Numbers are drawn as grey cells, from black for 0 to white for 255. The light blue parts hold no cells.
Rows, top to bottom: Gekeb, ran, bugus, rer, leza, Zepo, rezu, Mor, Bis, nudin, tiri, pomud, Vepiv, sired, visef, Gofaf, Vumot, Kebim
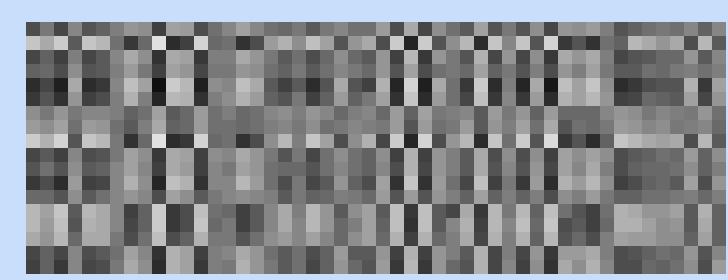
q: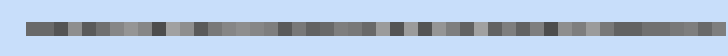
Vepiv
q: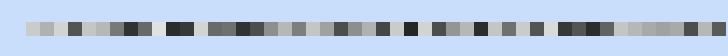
Bis
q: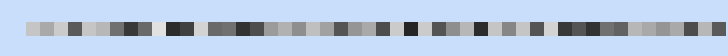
ran

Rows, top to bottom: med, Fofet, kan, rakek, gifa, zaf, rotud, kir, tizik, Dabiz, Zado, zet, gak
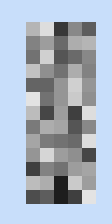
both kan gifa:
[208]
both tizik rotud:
[221]
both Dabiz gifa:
[149]
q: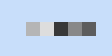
med
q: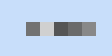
kan
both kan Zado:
[114]

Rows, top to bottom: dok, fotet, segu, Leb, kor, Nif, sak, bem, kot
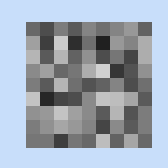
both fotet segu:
[173]
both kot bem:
[166]

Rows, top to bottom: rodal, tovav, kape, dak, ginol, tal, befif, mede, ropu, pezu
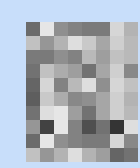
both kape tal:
[143]
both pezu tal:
[179]
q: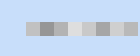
tovav
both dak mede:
[114]

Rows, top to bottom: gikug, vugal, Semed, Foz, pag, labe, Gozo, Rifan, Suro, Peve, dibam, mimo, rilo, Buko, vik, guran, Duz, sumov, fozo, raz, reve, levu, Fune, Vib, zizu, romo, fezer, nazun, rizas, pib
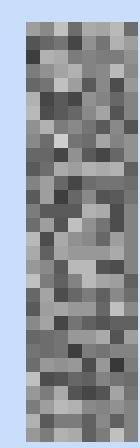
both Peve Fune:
[103]
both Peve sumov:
[90]
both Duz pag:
[152]
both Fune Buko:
[170]
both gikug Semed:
[170]

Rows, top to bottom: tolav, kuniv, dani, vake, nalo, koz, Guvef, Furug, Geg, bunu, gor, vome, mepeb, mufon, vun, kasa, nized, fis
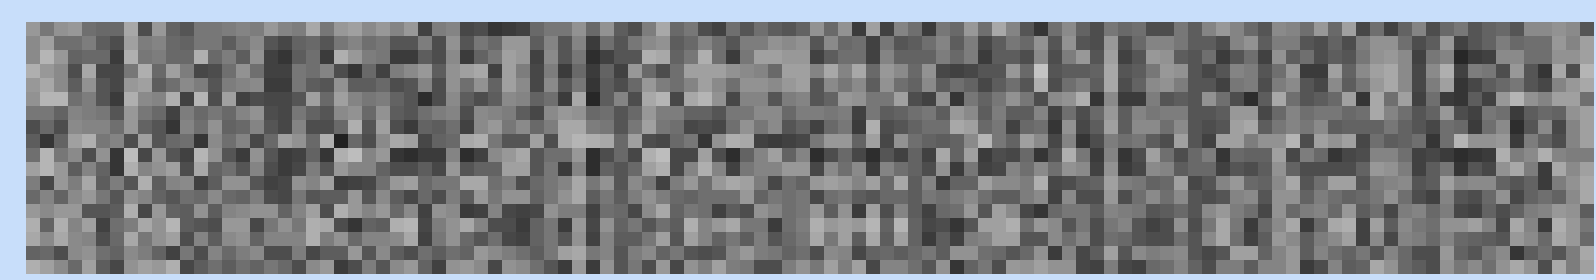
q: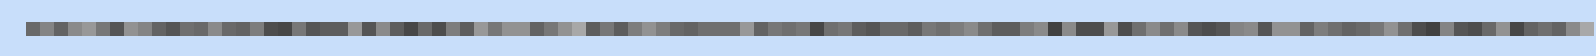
mepeb
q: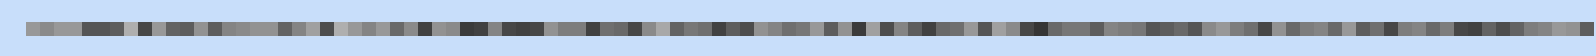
mufon
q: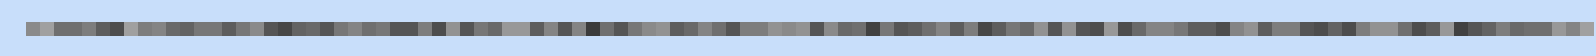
kuniv
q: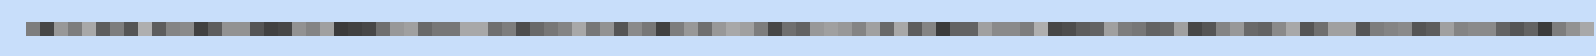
vome

